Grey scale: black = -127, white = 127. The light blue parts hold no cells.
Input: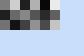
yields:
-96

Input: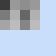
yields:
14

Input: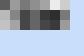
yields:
-6

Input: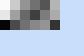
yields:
20

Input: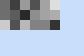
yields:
26

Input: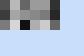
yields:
-25

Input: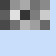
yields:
41
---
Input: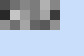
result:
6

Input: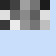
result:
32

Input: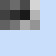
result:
-54

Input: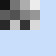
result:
45

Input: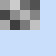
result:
-17

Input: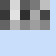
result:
-36

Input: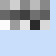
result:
8

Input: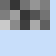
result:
-12

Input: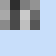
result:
-1
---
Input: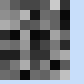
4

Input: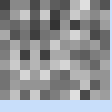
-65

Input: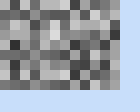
56

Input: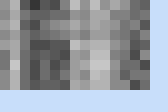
19

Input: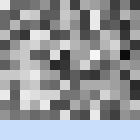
105

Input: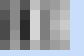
-22

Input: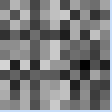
-28
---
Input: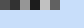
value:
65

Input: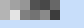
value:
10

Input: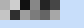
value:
-26

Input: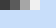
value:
38

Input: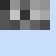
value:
-31

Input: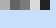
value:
90

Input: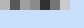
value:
-10
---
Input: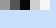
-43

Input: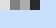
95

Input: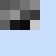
-32

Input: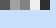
33

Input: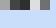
-59

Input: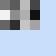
-27

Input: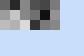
90

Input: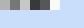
71
